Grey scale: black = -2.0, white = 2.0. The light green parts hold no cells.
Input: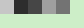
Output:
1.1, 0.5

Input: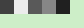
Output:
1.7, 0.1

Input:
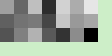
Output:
1.6, 1.3

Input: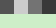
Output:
1.2, -0.2

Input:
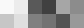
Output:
1.9, 1.7

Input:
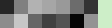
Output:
1.1, 0.8

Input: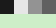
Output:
1.6, 0.3

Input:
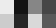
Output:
1.7, 1.4
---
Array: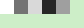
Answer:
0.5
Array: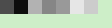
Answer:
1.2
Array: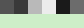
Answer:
-0.3
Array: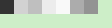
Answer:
0.3
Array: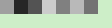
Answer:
-0.2
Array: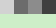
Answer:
-1.0
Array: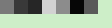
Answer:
-0.6
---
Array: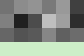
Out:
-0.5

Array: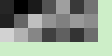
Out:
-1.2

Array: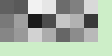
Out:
0.2

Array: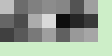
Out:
0.4

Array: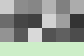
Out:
-0.5

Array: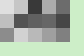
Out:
0.5

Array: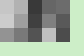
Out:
1.0
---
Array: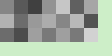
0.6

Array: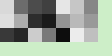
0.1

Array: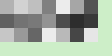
-0.7

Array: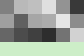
-1.1

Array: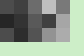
-0.1

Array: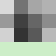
0.8
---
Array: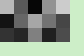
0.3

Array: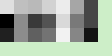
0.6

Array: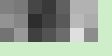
0.8

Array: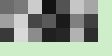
1.1

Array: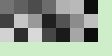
0.9

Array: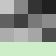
-1.2

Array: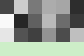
0.6
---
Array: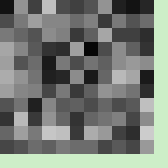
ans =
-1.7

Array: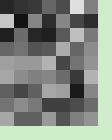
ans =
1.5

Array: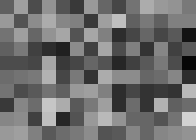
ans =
0.3

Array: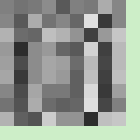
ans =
0.7

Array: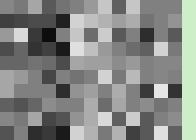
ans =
0.0
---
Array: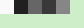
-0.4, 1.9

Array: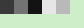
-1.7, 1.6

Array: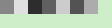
-0.5, 1.5

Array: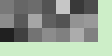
-0.5, 1.1

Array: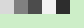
-0.8, 1.8

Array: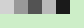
-0.7, 1.3

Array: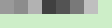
-1.0, 1.0
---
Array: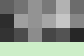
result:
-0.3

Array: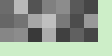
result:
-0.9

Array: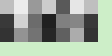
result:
1.0

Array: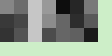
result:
-0.1

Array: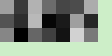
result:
0.7

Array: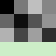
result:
0.1
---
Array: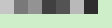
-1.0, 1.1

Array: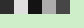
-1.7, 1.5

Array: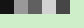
-0.5, 1.3

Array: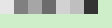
-0.3, 1.6

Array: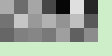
0.8, 1.5

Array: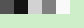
1.3, 1.9

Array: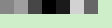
-2.0, 1.3
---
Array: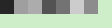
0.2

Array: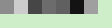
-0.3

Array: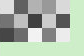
0.4

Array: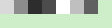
0.2

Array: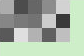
0.1

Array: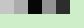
0.3

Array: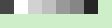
0.4

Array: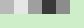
0.5

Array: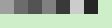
-0.3
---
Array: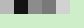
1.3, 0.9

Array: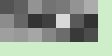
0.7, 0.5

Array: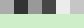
1.1, 0.7

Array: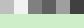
-1.0, 1.0

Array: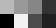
-1.2, -2.0

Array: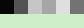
-0.2, -1.9

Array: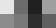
0.5, 0.2

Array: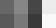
1.7, -0.6
